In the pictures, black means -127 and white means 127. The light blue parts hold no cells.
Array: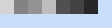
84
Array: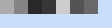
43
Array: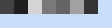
-61
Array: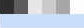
-81
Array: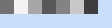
-13
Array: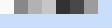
121
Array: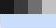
-102
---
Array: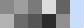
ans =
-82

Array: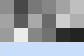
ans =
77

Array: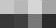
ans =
-7

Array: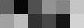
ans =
-106

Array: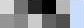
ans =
-28

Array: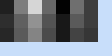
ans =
-37

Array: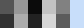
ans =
86
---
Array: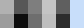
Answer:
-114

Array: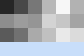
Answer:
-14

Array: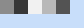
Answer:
-72

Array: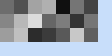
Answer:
64

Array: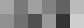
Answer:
-14

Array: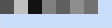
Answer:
63

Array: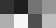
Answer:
119

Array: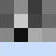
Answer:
-111
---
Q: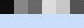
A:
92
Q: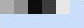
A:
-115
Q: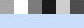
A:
-101
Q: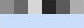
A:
-89
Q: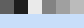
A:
3
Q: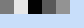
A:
-125
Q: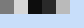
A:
-114
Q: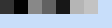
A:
-104
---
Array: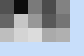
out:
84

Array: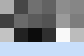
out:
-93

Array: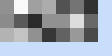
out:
67

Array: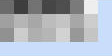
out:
76

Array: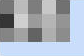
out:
34

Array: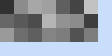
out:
-17

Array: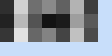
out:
97
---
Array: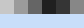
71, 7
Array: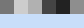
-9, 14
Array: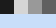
-100, -31
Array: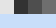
100, -17
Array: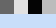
-25, 60
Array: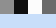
15, -20
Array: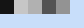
-107, 19
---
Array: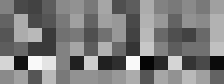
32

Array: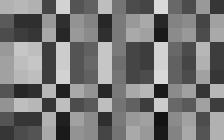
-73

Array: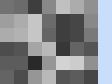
16

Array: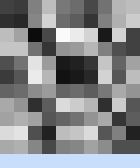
61

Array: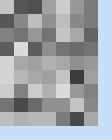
-4

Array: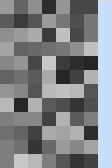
-56

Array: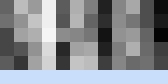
-115
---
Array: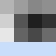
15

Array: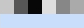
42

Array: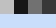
-71

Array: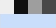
-55

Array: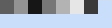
-69

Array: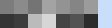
27
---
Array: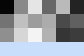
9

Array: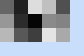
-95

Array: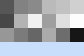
2

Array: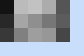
59

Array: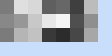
95

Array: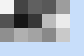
-59

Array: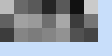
-22

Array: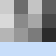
-19
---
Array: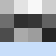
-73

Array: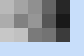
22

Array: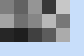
6

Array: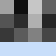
48

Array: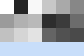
57

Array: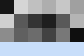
-75

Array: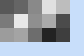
15

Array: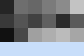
-62

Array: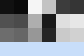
46
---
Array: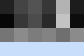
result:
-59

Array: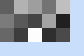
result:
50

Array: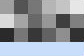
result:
-43

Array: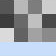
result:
56

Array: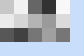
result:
113

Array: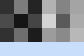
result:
-2

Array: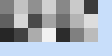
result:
66
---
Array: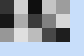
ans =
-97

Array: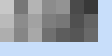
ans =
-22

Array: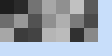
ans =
8

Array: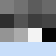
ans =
-122

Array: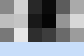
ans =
28

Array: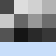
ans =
-72

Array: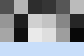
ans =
-119

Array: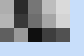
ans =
-46

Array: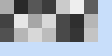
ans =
68

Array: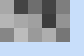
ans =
-9
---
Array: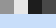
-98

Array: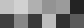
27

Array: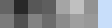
64

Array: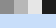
102

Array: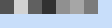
38

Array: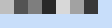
34
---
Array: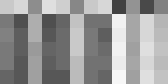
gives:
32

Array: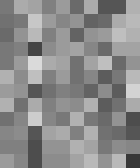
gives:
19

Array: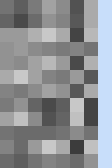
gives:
-5

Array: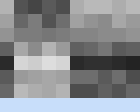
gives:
-31

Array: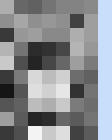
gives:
94
